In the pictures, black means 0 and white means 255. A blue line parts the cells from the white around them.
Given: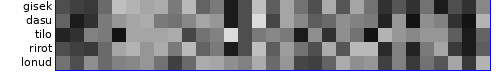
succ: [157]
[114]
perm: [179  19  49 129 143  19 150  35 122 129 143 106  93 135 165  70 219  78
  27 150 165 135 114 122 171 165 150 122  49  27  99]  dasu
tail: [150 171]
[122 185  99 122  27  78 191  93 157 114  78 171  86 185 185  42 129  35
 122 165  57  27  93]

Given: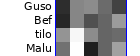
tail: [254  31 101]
[161]
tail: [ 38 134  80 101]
[155]
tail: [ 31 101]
[161]
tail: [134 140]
[107  66]
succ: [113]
[254]
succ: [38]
[134]

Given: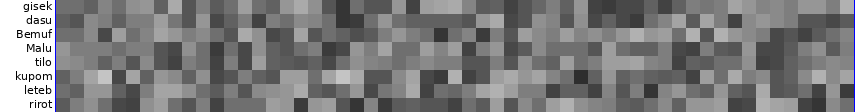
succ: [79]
[91]
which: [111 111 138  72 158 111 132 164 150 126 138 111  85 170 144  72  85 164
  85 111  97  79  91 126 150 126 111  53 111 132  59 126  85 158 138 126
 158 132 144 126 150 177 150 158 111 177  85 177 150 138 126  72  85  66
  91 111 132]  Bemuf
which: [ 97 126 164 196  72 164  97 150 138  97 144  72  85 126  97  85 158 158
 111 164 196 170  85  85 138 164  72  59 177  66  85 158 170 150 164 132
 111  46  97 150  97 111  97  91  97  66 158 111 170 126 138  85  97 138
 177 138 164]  kupom
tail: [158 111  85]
[126  66 111 111 111 158 150  59 150 158  85  53 132  59  91  97  85  85
  66 111  91 158  85 138 111 158 177 144 132 126  97  91 111 138  97 150
 150 158  66  72 177 164 158  66  53 138 111]
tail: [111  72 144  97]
[ 85 111 126  59  72 150 126 164 111 111 158 132 158  66 126 150  72  91
 138 111 111 111  85 158 111  97  97 126  72  66 126  91  85 150  72  72
  91 126 144  91 126]
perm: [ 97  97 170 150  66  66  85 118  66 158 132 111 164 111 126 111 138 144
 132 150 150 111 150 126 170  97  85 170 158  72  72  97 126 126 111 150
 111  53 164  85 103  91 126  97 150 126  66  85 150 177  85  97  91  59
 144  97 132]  gisek

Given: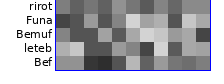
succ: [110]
[126]
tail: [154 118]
[110 126]
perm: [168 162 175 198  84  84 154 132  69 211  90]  leteb
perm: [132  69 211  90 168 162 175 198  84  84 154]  leteb
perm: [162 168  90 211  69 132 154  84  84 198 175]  leteb
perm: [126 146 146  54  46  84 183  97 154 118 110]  Bef

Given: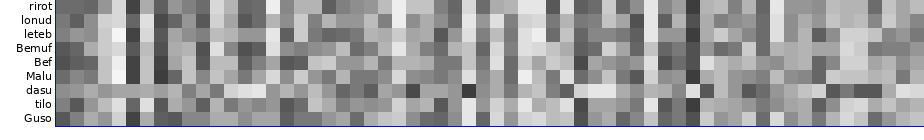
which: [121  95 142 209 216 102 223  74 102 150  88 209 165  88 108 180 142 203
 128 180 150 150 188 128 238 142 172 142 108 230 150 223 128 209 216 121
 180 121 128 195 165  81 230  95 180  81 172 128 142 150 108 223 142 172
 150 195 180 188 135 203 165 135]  lonud
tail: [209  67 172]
[ 95  88 135 135 172 172 142 165 165  95 121 121 150 165 108 172 195 203
 142 108 102 142 230 102 216 150 209 216 188 195  81 150 172 102 135 195
 102 121  81 203 150 165 203 108 216 142 172 121 180 216 195 108 150 180
 195]
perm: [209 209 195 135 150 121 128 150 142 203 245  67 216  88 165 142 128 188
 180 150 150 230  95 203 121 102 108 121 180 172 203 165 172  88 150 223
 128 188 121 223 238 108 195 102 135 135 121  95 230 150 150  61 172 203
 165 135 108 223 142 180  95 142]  leteb
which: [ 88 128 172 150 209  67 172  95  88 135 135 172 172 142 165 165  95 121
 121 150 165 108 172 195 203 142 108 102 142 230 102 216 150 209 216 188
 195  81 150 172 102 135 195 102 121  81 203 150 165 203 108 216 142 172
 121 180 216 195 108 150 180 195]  Guso
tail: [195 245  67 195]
[ 61 102 195 135 195 165 121 165 216 142 203 150 121 180 121 121 142 216
 142 135 121 142 223 135 172 108 238 188 121 223 108 142 195 121  88 209
 142 150  61 172 188 150 142 128 188 142 135 102 203 195 195 180 188 121
 180]
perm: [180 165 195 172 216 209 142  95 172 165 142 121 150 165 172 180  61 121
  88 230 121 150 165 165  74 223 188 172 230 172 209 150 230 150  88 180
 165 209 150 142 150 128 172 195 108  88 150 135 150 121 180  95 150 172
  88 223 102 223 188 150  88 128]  tilo

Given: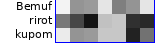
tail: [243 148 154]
[229 127 148 229]
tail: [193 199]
[48 41]
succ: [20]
[193]
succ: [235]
[148]

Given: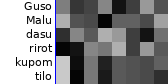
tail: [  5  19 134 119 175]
[ 62 153  89]
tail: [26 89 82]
[74 47]
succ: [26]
[89]
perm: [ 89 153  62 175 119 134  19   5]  rirot
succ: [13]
[119]
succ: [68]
[134]

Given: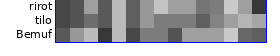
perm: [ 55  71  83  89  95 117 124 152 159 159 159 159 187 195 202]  rirot
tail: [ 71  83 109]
[ 89 187  95 152 124 124 124  95 130 159 181 166]
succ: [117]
[124]
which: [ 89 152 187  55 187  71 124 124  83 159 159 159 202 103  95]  Bemuf
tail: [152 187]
[ 55 187  71 124 124  83 159 159 159 202 103  95]
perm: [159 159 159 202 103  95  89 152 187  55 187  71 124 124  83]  Bemuf

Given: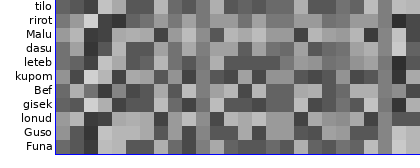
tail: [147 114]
[120 147 161 120  47  87]
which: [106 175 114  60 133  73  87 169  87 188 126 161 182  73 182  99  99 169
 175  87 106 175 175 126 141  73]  Bef
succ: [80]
[161]
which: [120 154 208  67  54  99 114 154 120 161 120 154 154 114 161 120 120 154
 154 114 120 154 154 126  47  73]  rirot
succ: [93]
[161]

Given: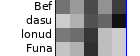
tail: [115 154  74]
[146  60]
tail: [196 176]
[ 47 190 204]

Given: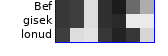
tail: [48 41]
[234 234]
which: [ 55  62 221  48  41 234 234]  gisek
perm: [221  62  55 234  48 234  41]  gisek
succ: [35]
[55]
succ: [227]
[55]
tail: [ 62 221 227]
[ 55  35  55 214]

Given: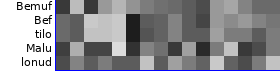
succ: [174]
[69]
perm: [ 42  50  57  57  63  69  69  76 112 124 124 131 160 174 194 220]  Malu
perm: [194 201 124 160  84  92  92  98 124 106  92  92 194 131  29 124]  tilo
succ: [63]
[174]
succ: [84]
[98]
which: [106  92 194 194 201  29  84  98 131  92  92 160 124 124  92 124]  tilo

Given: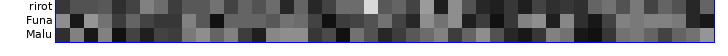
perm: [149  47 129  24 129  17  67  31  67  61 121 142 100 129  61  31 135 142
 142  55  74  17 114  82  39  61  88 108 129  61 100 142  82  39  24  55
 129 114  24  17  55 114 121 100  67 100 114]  Malu
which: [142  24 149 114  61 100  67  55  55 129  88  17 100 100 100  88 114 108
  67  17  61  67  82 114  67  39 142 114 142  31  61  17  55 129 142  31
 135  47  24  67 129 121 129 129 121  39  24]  Funa
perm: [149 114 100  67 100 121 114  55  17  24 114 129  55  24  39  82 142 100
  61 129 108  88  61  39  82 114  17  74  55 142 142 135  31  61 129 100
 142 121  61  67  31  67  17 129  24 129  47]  Malu
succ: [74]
[17]

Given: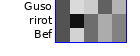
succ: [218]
[204]
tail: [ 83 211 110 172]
[130]
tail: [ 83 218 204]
[ 97 179]

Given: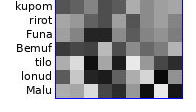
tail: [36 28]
[ 97 173 213   8 146]
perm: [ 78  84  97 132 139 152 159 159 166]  rirot
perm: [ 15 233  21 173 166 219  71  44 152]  Malu
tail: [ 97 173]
[213   8 146]

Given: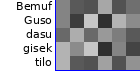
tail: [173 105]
[153 125  89]
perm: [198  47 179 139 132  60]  Guso
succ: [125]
[89]
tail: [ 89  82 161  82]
[146]

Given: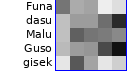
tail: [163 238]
[222]
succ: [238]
[222]
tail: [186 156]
[150  74  17]

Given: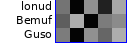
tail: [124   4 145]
[102 173]
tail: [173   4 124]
[139]
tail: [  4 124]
[139]
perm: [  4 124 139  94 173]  Bemuf
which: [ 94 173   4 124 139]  Bemuf
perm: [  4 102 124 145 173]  Guso
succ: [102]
[173]

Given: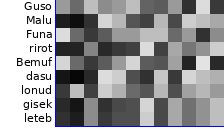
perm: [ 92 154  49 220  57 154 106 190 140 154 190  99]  Guso
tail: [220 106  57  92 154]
[154 190 190 106 154  49 140]
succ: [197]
[57]

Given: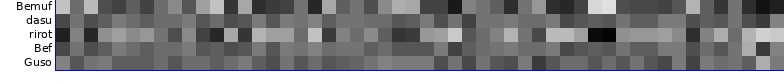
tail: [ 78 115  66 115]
[115 122 108 108 122  72  86  94  86 115  94  94 122 122  78  94  86 115
  78  59 130]
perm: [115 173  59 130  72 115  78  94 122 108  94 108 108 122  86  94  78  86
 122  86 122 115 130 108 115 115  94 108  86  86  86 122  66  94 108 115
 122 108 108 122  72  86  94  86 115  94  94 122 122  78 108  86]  Bef
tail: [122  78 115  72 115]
[ 86  78 122  59  86 108 108  86 108  86 115  86  72 122  66 122 108 115
  94 173 122]
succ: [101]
[115]
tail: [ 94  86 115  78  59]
[130]

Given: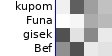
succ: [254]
[246]
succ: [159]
[193]
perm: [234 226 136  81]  gisek

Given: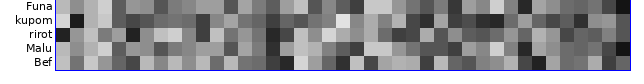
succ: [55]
[158]
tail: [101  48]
[192  71 164 178 172  63 185 101  85 129 142 178  71  34 164 108 115 172
  63 101]
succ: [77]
[48]
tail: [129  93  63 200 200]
[150 115  85  85  63 158 135 207 129  40 164 142 108 101 115  71  20]
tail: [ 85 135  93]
[ 63 200 200 150 115  85 123  55 158 135 207 129  40 164 142 108 101 115
  71  20]

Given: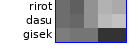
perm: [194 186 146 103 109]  dasu
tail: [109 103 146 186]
[194]
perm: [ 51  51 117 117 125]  gisek
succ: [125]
[117]
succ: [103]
[146]

